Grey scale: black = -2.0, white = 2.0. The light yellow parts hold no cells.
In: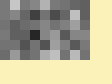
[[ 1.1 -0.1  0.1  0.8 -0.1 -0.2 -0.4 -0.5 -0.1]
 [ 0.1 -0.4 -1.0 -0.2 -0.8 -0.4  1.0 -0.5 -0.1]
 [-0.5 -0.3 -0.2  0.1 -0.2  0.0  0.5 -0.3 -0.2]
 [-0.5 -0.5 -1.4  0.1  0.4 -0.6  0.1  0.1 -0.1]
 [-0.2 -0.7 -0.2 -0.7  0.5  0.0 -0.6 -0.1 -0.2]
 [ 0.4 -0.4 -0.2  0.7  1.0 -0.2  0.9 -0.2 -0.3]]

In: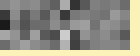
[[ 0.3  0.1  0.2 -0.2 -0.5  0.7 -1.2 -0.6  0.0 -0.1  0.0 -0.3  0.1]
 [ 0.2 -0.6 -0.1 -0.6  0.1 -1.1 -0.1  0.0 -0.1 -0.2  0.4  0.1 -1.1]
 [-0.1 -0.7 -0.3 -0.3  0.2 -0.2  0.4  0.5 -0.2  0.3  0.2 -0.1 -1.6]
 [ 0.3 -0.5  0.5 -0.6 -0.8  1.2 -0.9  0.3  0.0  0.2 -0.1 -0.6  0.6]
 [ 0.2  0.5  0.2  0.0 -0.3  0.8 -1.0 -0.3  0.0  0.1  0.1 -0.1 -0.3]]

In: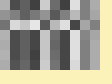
[[-0.8 -0.5 -1.0  1.2 -0.3 -1.0  1.5  0.0  0.7  0.8]
 [ 0.0 -0.5 -0.1  0.3 -0.6  0.0  0.9  0.0  0.6  0.3]
 [ 1.4  1.1  1.6 -0.6  0.9  1.5 -0.9  0.6  0.0 -0.2]
 [-0.8 -0.5 -0.9  1.1 -0.3 -0.9  1.5  0.1  0.6  0.8]
 [-0.8 -0.5 -0.9  1.1 -0.4 -0.9  1.5  0.0  0.7  0.7]
 [-0.8 -0.5 -1.0  1.1 -0.3 -0.9  1.5  0.0  0.7  0.8]
 [-0.7 -0.4 -0.9  1.2 -0.2 -0.9  1.4  0.0  0.7  0.7]]

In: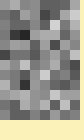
[[ 0.7  0.1  0.2 -0.5 -0.5 -0.4  0.6  0.4]
 [-0.5  0.5  0.2 -0.9 -0.5  0.6  1.2 -0.2]
 [-0.4 -0.4  0.1 -0.5  1.3 -0.1  0.8  0.0]
 [-1.1 -1.4  0.5  0.7  0.7 -0.4  0.3 -0.1]
 [ 0.5  0.4 -0.5  0.5 -0.8  0.5  0.1  0.1]
 [-0.2 -0.2 -0.6  0.1  0.5 -0.1  1.0 -0.9]
 [ 0.2  1.0 -0.1  0.2  0.7 -0.3 -0.8  0.6]
 [-0.1 -0.6  0.3  1.2 -0.2  0.0 -0.6  0.1]
 [-0.1 -1.2  0.4  0.1 -0.4 -0.6 -0.2  0.8]
 [ 0.6  0.8  0.3  0.2  1.1  0.5  0.5  0.4]
 [-0.5  0.7  0.3  0.8 -0.5  1.0 -0.4 -0.2]
 [-0.5 -0.5  0.0 -0.4  0.4 -0.2  0.0  0.1]]

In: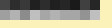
[[-1.3 -1.1 -1.5 -1.3 -1.5 -1.4 -1.6 -1.0 -1.4 -0.9]
 [ 0.8  0.2  1.0  0.6  0.8  0.6  0.6  0.3  1.0  0.5]]

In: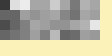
[[ 1.5  1.7  0.6  0.6  1.2  0.6 -0.1  0.8  0.6 -1.1]
 [-0.4  0.5  0.3  0.5  0.6  0.1 -0.2  0.6  0.5 -0.4]
 [-0.4  0.0  0.6  0.5  0.3  0.3  0.6  0.8  1.6 -0.8]
 [-0.2  0.0  0.5  0.0  0.9 -0.4 -0.3  0.5  0.4 -0.4]]

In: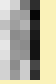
[[ 1.3 -0.1 -1.3  1.7]
 [ 0.6  0.5 -1.9  1.5]
 [ 0.5  0.8 -1.4  1.0]
 [ 0.2  0.3 -1.6  1.4]
 [ 0.3  0.2 -1.7  1.6]
 [ 0.4  0.3 -1.7  1.5]
 [ 0.2  1.2 -0.9  1.3]
 [ 0.4  1.2 -1.3  1.3]]
